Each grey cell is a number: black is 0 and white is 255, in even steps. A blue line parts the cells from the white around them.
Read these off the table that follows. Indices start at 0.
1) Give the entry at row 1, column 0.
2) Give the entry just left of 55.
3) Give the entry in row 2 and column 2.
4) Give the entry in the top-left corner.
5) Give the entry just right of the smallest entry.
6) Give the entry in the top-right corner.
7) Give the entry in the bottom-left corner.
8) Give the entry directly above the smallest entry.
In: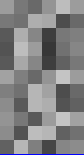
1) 120
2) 156
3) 134
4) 156
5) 113
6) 156
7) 97
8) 62

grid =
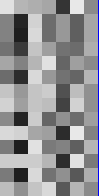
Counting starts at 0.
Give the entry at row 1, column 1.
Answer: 36
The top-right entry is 138
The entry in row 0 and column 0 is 225
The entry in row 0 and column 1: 181
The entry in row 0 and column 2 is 174
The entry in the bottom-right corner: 138
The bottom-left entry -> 189
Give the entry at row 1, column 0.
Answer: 130
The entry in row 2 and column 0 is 130
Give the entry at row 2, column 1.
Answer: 30
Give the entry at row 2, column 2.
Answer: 217

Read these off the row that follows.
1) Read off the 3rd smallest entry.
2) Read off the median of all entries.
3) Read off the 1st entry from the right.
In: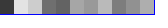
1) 111
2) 153
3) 174

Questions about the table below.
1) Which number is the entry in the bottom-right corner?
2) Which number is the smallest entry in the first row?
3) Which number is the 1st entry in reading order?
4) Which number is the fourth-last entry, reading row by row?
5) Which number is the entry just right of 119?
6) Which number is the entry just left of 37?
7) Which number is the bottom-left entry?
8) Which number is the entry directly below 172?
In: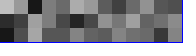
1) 132
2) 23
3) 191
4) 112
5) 160
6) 72
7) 23
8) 37

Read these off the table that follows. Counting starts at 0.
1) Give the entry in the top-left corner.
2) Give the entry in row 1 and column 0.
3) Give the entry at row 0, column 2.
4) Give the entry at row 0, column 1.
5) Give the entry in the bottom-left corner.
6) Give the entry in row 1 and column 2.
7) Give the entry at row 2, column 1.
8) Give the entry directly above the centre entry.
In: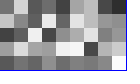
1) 115
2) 197
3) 88
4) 212
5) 88
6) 95
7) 95
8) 101

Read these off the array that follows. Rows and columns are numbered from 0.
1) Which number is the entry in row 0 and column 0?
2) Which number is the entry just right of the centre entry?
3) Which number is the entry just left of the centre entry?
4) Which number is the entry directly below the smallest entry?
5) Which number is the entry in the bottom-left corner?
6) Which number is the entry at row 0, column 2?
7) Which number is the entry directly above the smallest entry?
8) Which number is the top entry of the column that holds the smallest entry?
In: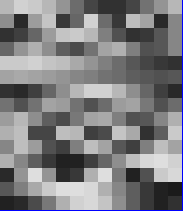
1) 183
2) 108
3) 114
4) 49
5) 33
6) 202
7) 216
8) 183

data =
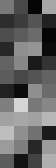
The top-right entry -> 167
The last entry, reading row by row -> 175
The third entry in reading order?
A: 5
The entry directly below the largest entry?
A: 167
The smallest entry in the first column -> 33
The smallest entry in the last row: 19
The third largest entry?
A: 183
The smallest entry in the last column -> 5
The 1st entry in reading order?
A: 120
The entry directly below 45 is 78
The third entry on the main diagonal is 107
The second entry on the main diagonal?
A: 60

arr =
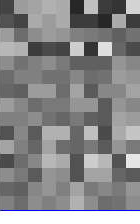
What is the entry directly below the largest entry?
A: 90
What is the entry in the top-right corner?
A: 211
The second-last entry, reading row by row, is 114
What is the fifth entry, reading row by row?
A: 171
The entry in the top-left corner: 68
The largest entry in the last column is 229
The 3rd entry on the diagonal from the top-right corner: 114
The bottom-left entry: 128
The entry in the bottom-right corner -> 141
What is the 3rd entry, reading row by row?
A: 163
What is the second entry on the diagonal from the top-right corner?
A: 171
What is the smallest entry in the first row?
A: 39
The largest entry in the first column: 184
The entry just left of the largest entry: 82
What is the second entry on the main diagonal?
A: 68
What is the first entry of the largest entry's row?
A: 75
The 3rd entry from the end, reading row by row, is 108
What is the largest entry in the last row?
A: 177

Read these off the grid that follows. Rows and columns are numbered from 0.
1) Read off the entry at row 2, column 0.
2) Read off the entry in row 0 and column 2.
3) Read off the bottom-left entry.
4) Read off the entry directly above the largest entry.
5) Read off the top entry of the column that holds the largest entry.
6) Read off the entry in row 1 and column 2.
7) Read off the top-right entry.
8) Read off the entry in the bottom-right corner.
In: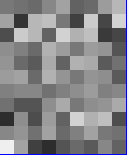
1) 77
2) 106
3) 239
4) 135
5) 120
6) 183
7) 183
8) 98
